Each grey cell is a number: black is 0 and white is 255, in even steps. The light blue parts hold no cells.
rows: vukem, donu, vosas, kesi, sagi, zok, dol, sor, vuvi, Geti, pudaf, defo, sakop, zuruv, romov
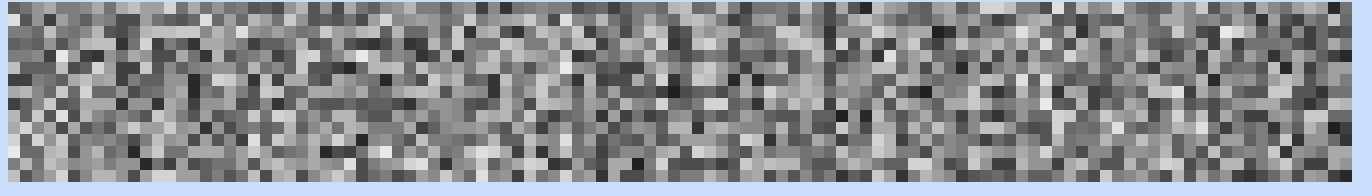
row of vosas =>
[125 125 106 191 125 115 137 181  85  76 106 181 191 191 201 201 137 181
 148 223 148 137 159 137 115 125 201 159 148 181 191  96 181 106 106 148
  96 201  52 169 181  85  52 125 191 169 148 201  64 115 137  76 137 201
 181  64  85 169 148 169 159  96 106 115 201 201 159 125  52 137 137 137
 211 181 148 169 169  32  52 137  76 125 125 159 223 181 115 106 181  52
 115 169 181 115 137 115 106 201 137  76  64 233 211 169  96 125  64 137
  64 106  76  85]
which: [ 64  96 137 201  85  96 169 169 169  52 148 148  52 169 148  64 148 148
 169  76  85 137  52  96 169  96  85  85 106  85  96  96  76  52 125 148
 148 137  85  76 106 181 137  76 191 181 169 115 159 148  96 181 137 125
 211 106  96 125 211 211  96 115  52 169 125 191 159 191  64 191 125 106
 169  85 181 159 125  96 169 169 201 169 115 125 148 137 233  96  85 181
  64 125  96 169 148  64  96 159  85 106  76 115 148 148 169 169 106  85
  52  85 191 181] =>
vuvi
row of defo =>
[211  96 211 148 201  96 137 125 137 115  76 125 191 148 159  76 159  85
 137  64 223  96 201 169 137 181 148 211 159  41 137 148 115  85 191 125
 125 115  96 125 181  96  96 191 148 137 223 115 159  76 115  96  85 148
  85 106 159 159 159 125  96 211 191  52 148  85  96 169 137  64 115 115
 211 181  64 115 169 106 137 125 115  64 106  85 148 125  85 181 115 125
 125 181 137 137 191 148 169  96 137 159  85 159 159  96 125  96 201  52
 148 148 106  52]

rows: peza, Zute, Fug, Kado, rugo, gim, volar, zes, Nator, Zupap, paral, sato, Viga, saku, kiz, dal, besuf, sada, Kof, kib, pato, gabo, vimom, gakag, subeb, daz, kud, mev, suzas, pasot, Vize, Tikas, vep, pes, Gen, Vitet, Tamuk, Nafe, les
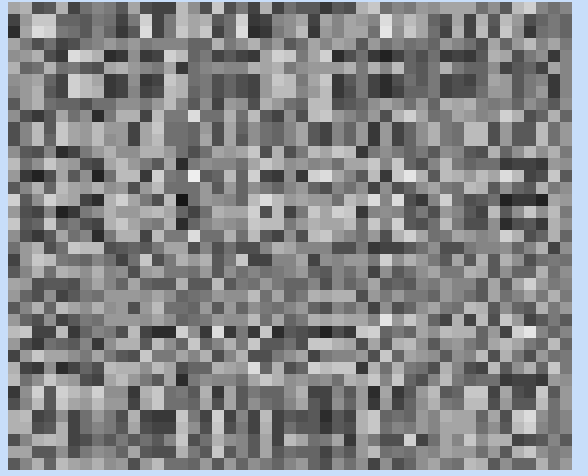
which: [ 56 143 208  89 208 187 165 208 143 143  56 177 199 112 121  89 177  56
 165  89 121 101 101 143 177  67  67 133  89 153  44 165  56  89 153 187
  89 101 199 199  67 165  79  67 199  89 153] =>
vep
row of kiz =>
[153  56  34  79 165  89 143  34 112 187 187  56 208 121 112 238  89 101
 187 101 208  67  56 143  56 208 220 165 133  89 187  56 199 229 177  89
 187 177 153 187 165 220 187  67  79 199  89]
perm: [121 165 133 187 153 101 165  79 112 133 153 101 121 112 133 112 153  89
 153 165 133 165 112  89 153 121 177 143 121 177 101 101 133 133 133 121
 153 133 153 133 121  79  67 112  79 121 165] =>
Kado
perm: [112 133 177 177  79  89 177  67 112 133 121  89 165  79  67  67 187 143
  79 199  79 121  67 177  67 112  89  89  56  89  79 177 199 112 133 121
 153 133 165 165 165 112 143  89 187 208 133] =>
Vitet
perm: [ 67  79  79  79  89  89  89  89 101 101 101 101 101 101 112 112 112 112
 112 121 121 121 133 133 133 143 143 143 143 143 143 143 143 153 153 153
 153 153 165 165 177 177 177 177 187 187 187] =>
Nator
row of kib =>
[143  79  56  89 165 112 133  44 121 177 177  67 187 121 121 220 112 112
 177 112 187  89  67 143  79 187 199 153 133 112 153  79 177 208 165 112
 121 165 153 133 143 208 177  79 101 177 101]

